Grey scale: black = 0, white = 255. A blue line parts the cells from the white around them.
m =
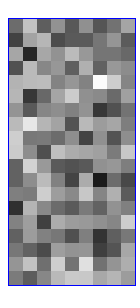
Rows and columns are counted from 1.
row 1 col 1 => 108
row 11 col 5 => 82
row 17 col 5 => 147
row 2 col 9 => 91
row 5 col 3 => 188
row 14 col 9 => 128
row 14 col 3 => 136
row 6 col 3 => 104
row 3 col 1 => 166
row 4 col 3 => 135
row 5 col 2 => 186
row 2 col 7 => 118
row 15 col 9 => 205
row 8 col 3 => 181
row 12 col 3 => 187
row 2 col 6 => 90
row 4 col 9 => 140
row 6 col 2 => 55
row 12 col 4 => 129
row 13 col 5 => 137
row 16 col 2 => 156
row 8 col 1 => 186
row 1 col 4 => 146
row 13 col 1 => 127
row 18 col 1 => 149
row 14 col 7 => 98
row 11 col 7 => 145
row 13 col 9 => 91
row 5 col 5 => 150
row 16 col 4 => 119
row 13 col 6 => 199
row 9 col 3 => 122
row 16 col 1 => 97
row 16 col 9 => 120
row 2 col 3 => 182

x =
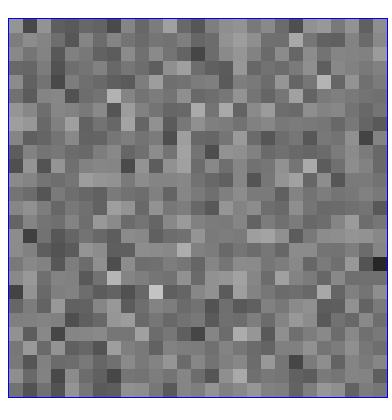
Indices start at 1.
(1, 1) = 149
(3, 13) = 100
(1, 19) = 137
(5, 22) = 118
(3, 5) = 128
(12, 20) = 148
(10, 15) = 78
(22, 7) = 104
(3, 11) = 138
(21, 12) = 125
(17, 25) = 126
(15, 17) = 133
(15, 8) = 138
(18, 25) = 152
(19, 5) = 129
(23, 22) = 125
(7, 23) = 131
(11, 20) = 145
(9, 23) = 120
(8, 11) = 145
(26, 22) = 92
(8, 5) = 159
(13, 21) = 131
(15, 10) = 116
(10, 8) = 136
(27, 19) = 129
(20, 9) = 81
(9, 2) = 95
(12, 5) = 117
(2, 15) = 108
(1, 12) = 160
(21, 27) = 122
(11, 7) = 134
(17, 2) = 129
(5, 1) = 139
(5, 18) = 121
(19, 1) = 137
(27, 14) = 126

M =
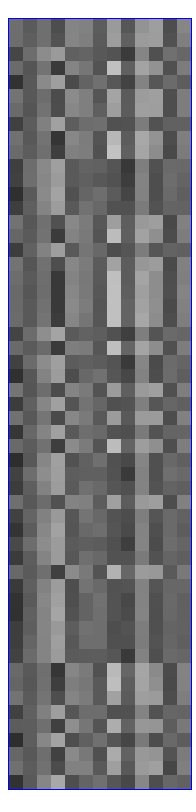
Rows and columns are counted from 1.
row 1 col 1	110
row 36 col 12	106
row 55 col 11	78
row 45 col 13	95
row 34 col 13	95
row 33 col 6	96
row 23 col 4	164
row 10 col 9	96
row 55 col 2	89
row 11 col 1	63
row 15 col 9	94
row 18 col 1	115
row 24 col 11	141
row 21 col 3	113
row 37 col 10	131
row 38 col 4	155
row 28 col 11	86
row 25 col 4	159
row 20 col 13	132
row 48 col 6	119
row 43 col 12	104
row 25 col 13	101
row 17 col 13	96
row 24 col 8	191
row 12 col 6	96
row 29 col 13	129
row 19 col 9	92
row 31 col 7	84
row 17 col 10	124
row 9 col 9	92
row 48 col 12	74
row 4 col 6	118
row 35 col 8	160
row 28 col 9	83
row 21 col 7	85
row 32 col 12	104
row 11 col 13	105
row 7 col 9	92
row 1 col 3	111
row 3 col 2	109

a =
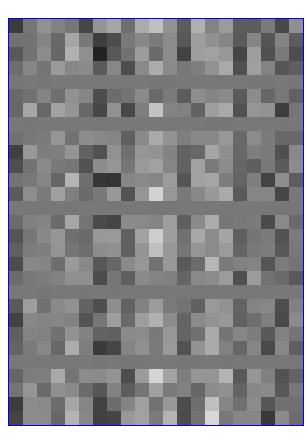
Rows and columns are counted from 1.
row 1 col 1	59
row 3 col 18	157
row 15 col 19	75
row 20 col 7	120
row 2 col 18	133
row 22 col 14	138
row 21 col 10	130
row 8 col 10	120
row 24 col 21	95
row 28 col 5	165
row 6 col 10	138
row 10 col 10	149
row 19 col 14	137
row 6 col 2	112
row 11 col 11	161
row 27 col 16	144
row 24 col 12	153
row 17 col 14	149
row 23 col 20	130
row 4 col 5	135
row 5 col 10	120
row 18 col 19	85
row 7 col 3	104
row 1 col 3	145
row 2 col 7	61
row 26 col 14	150
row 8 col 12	120
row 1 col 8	165
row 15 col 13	95
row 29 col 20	138
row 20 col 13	120
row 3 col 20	122
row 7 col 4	162
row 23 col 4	113
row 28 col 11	114
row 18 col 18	132
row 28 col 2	139
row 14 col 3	120

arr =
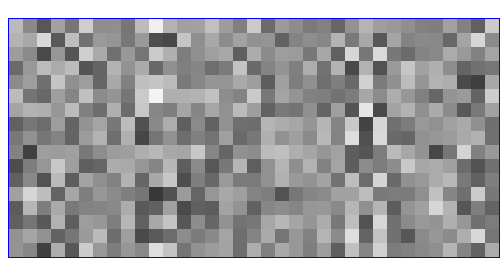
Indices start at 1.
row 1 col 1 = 187
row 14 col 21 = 133
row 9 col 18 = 120
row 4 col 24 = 179
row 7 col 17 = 187
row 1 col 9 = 118
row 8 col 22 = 149
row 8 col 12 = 173
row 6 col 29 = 151
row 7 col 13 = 165
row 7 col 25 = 84
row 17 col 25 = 192
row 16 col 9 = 159
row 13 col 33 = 111
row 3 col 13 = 125
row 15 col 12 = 196
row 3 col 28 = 120
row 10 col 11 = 184
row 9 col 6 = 156
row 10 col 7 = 141
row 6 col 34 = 100
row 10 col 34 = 129
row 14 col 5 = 121
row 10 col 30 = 147
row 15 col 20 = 183
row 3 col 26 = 119
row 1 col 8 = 143
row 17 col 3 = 64
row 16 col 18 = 132
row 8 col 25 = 200
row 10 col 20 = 191
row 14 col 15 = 92
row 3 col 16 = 168
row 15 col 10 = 97
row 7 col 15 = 166
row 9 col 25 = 222
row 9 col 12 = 145
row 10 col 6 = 120
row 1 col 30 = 129

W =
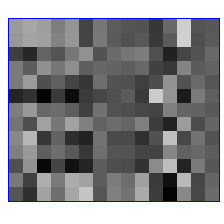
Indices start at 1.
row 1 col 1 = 155
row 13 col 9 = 114
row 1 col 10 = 83
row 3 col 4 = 84
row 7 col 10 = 72
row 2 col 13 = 208
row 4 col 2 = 93
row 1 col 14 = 84
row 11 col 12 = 189
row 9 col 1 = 136
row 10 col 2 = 153
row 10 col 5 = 88
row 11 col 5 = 17
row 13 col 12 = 4
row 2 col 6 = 69
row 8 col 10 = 128
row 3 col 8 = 107
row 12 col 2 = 64
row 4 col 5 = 142
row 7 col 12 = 128
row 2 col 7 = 121
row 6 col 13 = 27
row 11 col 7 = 93
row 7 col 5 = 94
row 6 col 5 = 12
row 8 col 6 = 128
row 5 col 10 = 64
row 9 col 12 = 192
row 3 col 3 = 100
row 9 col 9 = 74
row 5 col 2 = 155
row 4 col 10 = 104
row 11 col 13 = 35
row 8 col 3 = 161
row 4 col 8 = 99
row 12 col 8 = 124
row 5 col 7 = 110
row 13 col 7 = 86

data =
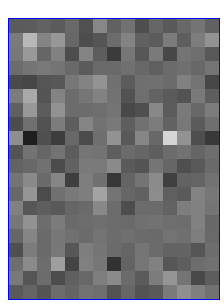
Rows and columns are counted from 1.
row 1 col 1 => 91
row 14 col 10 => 108
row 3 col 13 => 116
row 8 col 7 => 114
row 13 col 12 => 95
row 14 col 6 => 106
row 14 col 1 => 129
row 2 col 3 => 132
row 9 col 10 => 134
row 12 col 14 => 100
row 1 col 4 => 91
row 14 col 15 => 116
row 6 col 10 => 110
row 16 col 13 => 112
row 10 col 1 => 84
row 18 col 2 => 138
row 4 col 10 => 104
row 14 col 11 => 107
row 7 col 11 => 136
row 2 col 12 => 123
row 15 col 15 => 104
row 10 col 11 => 94
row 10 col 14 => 101
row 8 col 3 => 82
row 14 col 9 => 77
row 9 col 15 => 57
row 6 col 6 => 118
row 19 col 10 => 91
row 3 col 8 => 59
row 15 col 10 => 112
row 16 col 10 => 107
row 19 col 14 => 73
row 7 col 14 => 104
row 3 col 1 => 120
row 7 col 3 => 92
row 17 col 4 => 120
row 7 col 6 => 108
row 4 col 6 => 91
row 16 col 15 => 105
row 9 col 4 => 61
